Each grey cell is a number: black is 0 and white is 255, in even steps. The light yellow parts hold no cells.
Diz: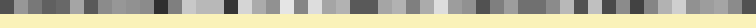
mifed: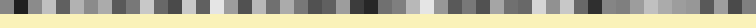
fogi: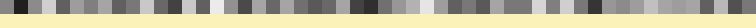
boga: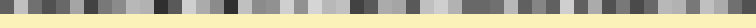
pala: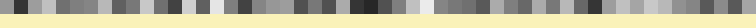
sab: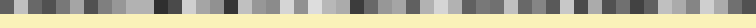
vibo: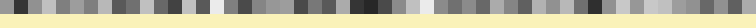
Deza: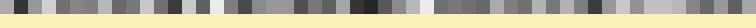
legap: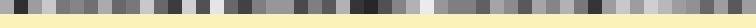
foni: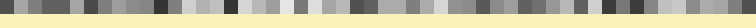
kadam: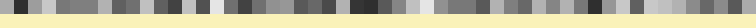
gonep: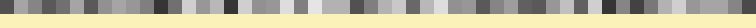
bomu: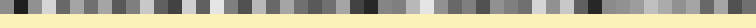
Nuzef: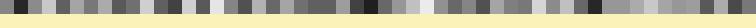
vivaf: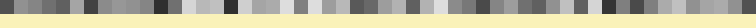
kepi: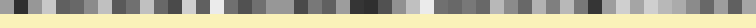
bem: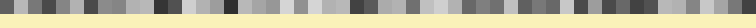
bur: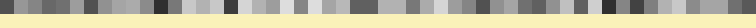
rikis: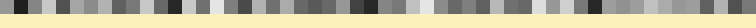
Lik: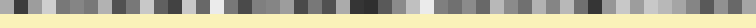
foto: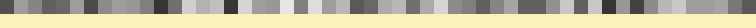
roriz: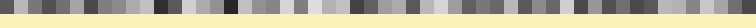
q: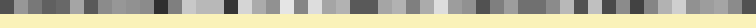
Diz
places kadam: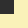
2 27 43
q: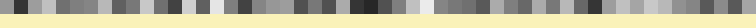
pala
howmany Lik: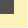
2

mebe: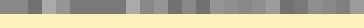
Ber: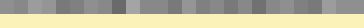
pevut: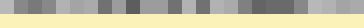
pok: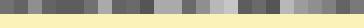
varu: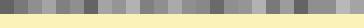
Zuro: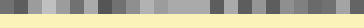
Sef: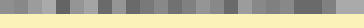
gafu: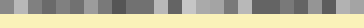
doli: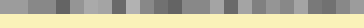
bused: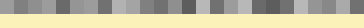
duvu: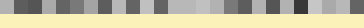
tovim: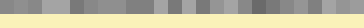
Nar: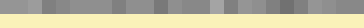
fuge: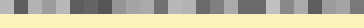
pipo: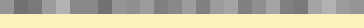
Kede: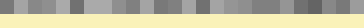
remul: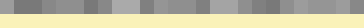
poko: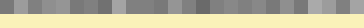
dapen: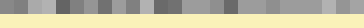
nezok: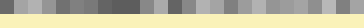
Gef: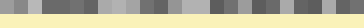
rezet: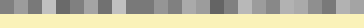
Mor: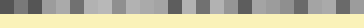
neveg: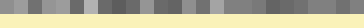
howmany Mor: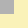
4
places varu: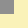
3 6 12 14 17 23 24
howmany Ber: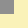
5
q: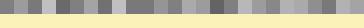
rezet
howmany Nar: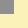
8

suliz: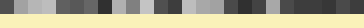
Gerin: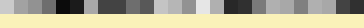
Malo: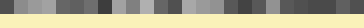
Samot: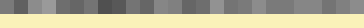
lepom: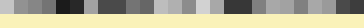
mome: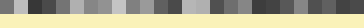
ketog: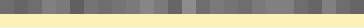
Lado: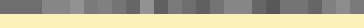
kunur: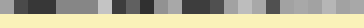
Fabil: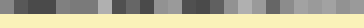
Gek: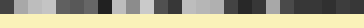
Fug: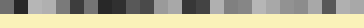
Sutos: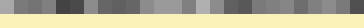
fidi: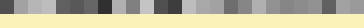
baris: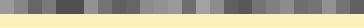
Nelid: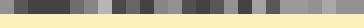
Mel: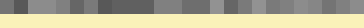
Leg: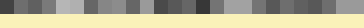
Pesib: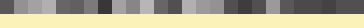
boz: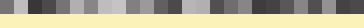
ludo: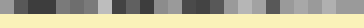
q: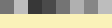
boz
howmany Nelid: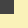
6
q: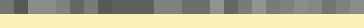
Mel

